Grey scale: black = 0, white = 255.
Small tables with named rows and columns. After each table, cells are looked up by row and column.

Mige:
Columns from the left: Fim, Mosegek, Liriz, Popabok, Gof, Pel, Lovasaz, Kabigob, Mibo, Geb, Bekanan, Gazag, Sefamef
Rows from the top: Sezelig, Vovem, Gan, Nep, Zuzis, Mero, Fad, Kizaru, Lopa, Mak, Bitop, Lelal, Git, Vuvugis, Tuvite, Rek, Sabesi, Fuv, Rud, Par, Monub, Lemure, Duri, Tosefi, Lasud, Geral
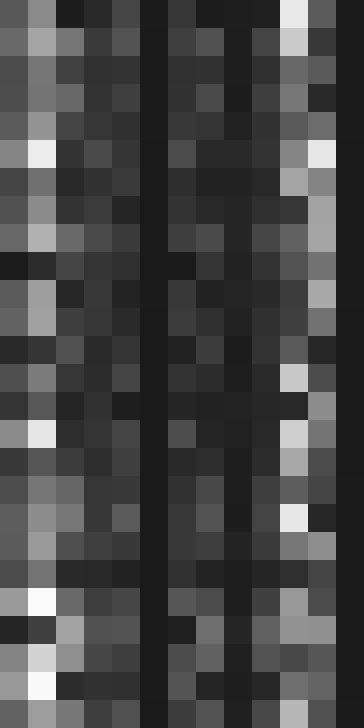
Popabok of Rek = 52
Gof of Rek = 68
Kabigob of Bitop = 34
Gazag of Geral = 81
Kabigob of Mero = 41
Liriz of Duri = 163
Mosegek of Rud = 140
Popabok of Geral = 62
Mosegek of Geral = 157
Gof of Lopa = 58
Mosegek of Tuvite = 87
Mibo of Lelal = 33
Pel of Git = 26
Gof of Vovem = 83
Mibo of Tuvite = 35
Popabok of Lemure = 61
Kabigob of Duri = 110
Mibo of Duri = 38
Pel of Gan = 26
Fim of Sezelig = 88

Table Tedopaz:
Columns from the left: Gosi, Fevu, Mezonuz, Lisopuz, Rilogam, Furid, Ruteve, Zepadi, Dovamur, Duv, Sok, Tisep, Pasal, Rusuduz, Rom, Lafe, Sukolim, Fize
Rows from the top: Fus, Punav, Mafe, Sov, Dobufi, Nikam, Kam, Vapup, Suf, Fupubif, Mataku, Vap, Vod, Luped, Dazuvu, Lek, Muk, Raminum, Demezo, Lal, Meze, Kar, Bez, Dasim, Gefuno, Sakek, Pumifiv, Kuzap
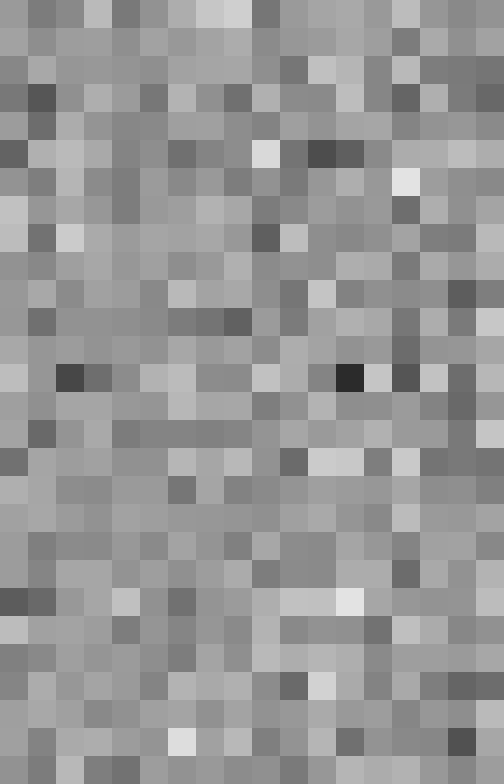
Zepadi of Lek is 129
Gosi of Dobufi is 156
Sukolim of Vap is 122
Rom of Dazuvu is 155
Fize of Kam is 137
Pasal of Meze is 172
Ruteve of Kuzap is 146
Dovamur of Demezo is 149
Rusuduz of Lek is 177
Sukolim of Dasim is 154
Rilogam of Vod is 153

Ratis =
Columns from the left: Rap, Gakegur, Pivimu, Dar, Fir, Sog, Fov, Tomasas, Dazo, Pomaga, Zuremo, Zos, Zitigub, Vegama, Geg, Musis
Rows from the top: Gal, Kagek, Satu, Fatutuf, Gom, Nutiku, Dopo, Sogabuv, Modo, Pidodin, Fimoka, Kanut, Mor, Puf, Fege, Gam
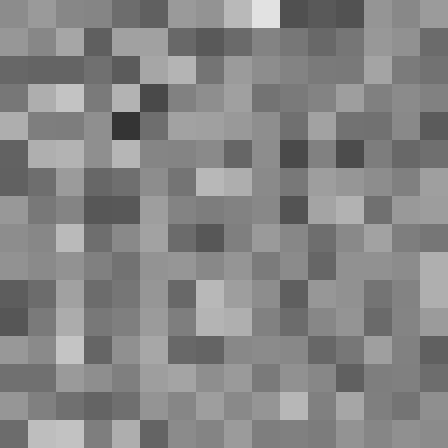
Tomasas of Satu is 116
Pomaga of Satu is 141
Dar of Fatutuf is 122
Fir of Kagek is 161
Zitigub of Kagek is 118
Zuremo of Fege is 183
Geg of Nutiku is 104
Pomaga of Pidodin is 123
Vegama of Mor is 159
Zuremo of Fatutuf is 122
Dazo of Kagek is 106
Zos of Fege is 128
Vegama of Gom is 113
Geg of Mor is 129
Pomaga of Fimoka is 141
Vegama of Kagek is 152
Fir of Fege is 111
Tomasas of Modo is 87

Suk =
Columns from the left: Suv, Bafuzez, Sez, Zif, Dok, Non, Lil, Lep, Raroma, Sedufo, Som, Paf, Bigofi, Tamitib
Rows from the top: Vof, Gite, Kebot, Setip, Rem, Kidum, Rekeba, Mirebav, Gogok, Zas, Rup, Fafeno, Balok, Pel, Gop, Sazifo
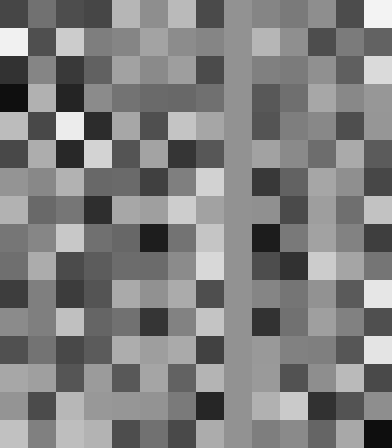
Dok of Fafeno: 113
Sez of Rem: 236
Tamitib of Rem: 150
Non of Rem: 79
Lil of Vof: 186
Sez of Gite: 204
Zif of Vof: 70
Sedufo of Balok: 153
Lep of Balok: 65
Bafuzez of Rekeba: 136
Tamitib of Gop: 142
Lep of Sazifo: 172
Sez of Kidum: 40
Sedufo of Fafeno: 50
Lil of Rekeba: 127
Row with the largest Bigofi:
Pel

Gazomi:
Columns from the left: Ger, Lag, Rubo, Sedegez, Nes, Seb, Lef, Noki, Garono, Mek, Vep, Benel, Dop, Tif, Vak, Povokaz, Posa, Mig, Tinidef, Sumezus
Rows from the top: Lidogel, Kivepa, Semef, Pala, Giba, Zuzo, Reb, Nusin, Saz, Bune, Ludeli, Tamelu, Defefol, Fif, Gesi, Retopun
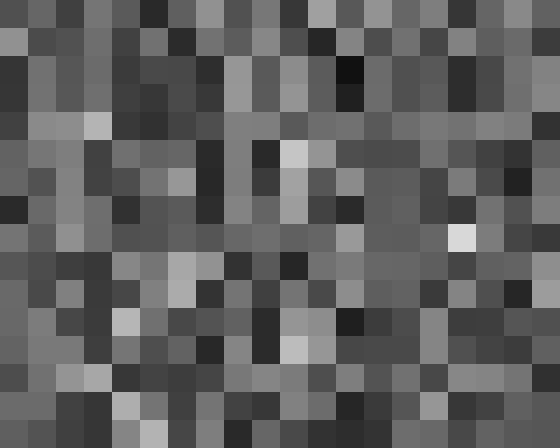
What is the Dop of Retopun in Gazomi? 45
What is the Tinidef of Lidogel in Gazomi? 137
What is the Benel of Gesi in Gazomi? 108
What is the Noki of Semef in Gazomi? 46
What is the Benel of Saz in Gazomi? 101
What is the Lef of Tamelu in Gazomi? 72
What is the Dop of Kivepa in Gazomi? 132
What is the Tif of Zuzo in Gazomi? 75
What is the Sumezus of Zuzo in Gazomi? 96
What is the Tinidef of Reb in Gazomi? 34
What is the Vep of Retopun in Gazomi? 73
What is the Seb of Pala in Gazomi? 55
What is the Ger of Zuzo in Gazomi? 98
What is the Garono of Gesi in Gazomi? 66
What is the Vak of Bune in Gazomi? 102
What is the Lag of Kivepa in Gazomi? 75
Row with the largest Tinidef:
Lidogel

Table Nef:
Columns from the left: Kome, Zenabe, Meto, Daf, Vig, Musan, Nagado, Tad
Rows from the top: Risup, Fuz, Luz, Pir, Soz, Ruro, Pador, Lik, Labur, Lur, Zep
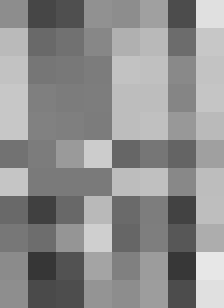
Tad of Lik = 190
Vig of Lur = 128
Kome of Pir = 199
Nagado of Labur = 87
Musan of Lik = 125
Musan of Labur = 126
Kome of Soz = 199
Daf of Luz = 124
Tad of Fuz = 199
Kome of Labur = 119
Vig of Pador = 189
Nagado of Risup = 76
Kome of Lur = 139
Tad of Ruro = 160
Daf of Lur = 164

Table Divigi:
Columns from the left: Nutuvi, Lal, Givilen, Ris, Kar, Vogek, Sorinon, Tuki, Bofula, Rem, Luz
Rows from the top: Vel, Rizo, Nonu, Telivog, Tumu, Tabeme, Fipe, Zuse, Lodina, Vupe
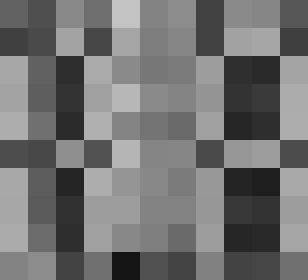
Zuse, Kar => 157
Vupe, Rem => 70
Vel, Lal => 79
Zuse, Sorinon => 130
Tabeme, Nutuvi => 77
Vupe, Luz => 112
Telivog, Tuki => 148
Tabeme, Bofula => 150
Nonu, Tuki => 157
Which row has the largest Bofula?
Rizo

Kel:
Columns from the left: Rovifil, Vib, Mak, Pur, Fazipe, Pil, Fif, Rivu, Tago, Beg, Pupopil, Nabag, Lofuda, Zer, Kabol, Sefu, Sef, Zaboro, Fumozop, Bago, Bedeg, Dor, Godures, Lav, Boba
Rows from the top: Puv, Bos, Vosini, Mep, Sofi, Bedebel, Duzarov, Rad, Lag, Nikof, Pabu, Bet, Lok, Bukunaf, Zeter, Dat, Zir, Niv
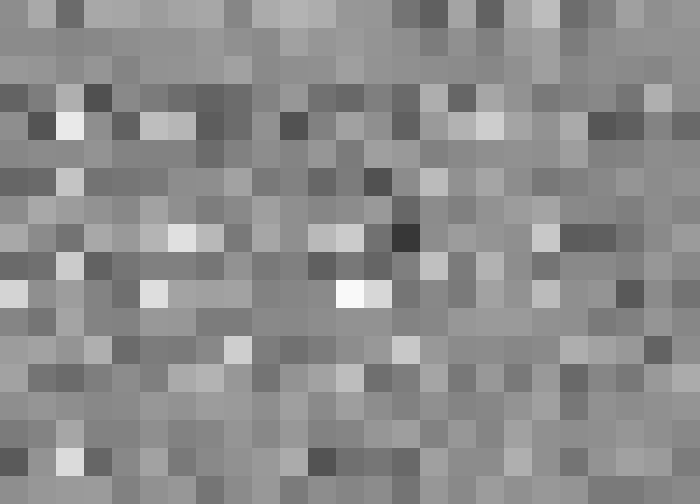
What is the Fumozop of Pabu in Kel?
146
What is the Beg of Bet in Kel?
137
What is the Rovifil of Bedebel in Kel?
135
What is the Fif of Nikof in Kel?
128
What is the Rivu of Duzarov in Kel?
142
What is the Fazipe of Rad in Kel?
136
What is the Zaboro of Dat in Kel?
133
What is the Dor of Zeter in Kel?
145
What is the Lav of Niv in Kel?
131
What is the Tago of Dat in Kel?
149
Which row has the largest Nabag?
Lag

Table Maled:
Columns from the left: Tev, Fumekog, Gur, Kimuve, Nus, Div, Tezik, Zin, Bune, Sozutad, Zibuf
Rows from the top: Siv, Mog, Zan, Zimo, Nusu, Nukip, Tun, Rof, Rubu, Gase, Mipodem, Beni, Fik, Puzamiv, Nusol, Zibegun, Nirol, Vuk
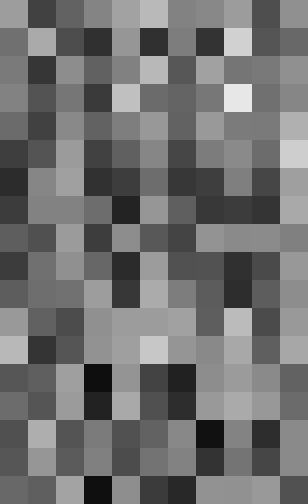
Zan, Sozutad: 121
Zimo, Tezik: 100
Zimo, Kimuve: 58
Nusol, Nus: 169
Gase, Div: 156
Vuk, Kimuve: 15
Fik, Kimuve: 146
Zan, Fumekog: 54
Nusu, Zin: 153
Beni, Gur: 76
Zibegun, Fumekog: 174
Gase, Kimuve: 103
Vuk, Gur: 163
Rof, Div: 150
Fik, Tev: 184
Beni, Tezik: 161
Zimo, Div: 107
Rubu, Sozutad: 139
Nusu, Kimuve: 98

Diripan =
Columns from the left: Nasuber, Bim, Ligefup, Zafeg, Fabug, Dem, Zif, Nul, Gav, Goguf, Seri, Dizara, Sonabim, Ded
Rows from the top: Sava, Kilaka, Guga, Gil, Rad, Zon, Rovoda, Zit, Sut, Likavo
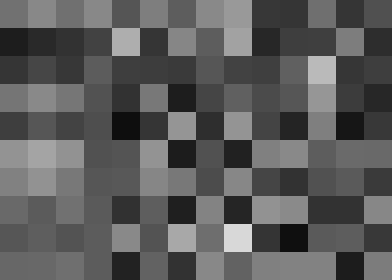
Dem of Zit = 94
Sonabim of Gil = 60
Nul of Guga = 86
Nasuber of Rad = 62
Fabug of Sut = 137
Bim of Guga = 70
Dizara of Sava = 111
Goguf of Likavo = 128
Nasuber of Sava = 113
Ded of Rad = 56
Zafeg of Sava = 136
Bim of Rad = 86
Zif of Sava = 93
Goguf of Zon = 128
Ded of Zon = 105
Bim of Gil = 137
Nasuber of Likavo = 103
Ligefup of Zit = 113
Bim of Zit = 91
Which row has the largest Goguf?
Zit

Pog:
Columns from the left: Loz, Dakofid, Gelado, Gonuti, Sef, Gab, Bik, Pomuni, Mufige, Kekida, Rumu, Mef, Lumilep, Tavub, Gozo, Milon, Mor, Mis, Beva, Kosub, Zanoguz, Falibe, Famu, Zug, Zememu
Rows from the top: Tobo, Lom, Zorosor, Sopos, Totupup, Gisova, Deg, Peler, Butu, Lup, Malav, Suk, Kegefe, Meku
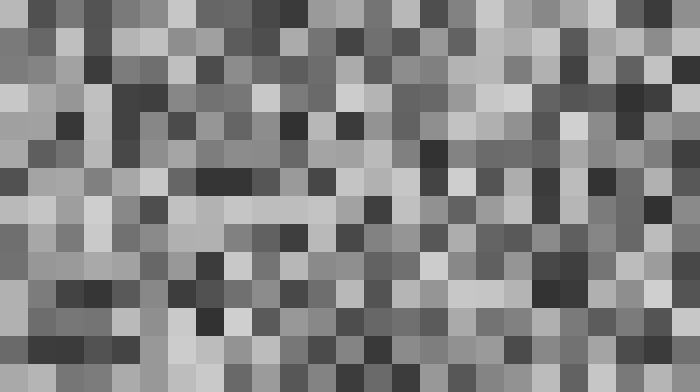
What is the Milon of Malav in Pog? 149
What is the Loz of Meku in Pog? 169
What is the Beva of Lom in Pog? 173
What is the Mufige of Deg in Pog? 53
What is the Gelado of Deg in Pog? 167
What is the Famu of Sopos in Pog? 50
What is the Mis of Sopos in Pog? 199
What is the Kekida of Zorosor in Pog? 107
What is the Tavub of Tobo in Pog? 116
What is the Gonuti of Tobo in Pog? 83
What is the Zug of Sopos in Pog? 62
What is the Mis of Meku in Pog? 132

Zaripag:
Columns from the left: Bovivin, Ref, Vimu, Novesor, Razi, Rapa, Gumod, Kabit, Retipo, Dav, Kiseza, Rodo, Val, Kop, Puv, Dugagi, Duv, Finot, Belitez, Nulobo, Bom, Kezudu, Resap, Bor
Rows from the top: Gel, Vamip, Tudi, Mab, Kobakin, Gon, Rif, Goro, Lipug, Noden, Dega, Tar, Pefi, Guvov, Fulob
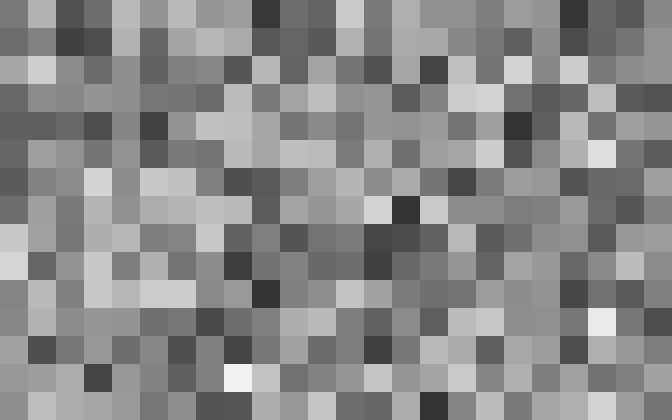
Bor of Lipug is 157
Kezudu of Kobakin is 113
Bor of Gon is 92
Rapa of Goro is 172
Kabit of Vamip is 182
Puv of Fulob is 174
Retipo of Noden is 61
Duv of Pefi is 171
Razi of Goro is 145
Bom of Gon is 176
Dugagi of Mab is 131
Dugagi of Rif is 117
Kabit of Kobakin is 193
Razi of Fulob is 154
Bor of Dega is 127

